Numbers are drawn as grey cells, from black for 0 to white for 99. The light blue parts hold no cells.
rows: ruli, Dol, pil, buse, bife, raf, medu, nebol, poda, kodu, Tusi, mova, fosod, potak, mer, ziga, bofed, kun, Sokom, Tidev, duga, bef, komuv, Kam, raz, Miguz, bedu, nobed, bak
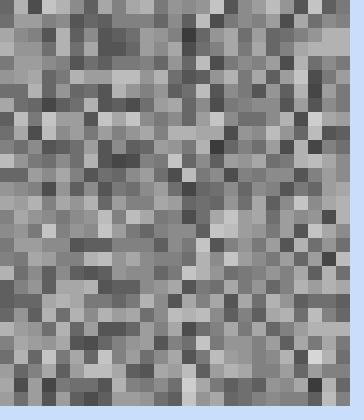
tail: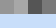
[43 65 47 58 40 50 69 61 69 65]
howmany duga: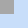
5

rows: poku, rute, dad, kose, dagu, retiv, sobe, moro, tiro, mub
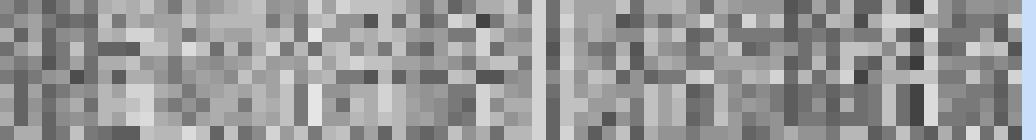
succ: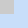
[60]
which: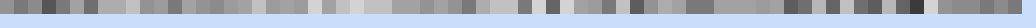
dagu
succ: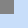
[67]
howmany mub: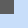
6

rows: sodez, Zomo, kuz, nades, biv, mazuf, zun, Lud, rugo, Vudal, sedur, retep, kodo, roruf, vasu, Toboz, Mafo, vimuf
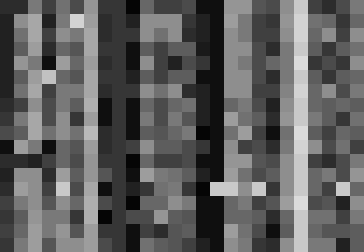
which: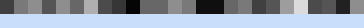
vasu
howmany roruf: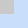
6
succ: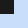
[6]
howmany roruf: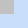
0
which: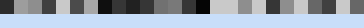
roruf
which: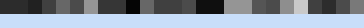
retep
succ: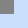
[82]

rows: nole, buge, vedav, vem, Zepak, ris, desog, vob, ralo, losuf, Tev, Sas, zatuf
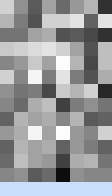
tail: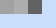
[59 48 38]
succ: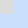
[88]
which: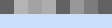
Tev
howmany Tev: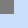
1

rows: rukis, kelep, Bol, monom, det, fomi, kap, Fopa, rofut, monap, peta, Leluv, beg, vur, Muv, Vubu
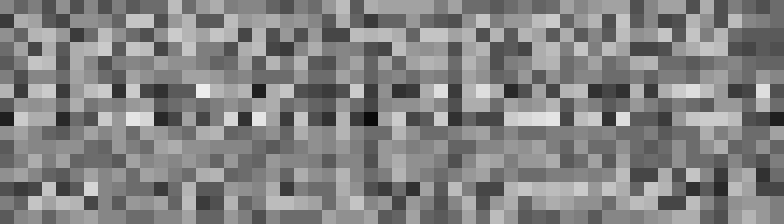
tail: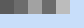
[59 35 39 35 52 49 35 52 52 49 56 59 67 67 39 31 59 70 59 49]
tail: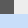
[70 63 70 12 67 76 31 27 23 31 79 23 56 19 23 67 86 23 70 86 67 16 31 63
 27 70 73 19 27 19 70 23 67 79 86 73 59 23 27 86 31]
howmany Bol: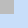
5
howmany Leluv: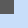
5
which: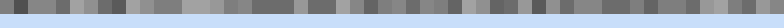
fomi
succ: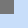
[52]

